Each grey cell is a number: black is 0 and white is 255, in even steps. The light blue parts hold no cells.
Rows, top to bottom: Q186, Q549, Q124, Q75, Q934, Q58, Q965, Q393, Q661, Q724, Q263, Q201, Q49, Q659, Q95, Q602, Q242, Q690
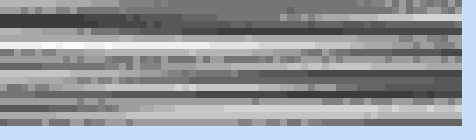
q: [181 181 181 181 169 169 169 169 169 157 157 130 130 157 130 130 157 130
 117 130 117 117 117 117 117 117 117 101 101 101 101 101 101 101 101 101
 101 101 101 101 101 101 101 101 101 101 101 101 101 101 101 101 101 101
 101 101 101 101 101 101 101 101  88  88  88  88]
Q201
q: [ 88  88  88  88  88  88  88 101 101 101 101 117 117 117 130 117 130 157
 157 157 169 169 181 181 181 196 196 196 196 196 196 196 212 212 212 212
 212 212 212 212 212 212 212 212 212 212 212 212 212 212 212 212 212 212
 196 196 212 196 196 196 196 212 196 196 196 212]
Q602
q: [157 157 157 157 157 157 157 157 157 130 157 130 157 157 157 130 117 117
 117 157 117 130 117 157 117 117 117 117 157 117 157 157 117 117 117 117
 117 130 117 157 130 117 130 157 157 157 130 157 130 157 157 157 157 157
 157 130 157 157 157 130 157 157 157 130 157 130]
Q661
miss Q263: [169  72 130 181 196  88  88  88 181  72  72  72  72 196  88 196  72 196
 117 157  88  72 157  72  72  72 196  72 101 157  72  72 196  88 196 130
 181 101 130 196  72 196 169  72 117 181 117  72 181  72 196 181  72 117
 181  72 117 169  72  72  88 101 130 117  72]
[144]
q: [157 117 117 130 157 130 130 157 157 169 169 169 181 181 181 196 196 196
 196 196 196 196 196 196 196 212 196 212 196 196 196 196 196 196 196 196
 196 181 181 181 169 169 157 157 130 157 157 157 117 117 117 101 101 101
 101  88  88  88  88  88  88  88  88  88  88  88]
Q49

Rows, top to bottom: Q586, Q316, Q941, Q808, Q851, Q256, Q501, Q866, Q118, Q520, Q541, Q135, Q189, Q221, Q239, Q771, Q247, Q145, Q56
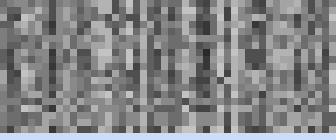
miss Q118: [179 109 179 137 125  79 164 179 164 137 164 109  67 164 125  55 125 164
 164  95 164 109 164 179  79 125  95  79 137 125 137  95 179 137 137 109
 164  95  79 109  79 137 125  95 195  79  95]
[151]
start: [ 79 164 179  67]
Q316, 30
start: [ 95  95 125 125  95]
Q501, 2

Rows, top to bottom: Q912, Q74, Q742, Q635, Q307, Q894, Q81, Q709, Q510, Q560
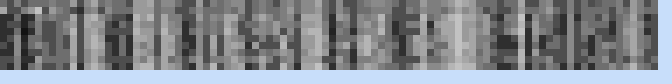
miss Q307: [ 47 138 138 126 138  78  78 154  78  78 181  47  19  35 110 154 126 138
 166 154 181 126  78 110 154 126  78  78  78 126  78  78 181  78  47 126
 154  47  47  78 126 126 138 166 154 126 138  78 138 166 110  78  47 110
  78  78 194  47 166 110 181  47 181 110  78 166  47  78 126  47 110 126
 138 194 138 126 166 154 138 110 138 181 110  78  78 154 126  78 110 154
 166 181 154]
[63]
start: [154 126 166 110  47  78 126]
Q635, 53
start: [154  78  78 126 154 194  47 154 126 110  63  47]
Q307, 70
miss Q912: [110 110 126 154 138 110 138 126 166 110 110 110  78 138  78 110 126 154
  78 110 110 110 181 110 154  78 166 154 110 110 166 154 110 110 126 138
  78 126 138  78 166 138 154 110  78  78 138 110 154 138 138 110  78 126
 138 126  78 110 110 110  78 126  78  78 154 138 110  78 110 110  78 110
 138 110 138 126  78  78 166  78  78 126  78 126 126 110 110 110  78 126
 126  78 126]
[94]
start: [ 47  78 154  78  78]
Q560, 36

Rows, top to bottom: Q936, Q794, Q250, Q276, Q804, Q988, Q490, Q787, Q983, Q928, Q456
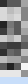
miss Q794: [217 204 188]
[132]
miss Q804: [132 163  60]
[90]
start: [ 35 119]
Q276, 1
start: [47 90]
Q936, 1
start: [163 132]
Q983, 3
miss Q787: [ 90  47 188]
[104]
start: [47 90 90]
Q936, 1

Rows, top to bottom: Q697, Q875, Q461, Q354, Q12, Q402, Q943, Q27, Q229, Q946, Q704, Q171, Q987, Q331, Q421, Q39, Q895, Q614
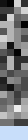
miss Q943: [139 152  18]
[165]
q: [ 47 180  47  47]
Q229
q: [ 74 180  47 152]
Q946
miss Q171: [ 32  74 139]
[127]

